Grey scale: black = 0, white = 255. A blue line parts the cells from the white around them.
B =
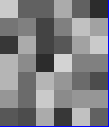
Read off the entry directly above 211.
87
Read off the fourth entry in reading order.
171
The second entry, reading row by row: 97
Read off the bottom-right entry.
97
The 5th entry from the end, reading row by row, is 76
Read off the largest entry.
211
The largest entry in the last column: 202
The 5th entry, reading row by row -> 97
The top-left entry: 202
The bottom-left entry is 87
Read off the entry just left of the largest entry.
44
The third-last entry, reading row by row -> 55

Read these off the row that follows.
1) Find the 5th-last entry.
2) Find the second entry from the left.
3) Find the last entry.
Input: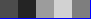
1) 76
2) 36
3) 126

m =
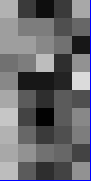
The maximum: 219
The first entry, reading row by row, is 178
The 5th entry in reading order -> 168
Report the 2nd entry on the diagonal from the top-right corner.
79
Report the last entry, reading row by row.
146
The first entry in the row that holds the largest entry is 136
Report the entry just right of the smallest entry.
91
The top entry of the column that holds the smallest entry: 14
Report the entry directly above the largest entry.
146
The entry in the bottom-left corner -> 189
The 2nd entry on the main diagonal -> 125
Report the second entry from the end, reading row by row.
67
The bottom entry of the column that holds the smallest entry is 46
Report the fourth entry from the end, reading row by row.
91
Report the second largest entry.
198

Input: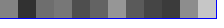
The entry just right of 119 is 78
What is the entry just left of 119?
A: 110

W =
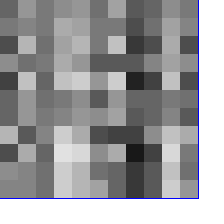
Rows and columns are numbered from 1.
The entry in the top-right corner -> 121
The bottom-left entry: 132
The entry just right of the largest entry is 216
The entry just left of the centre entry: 141
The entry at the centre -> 89
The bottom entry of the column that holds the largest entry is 205
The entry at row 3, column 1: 77
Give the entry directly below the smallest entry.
56
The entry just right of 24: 65
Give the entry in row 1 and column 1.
101
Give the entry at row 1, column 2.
150
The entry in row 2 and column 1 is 121
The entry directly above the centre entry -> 150
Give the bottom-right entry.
150
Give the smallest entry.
24
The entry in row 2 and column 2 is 132
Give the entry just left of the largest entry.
101
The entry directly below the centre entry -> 141
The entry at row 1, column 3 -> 121
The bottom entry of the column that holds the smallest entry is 56
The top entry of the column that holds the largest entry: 141
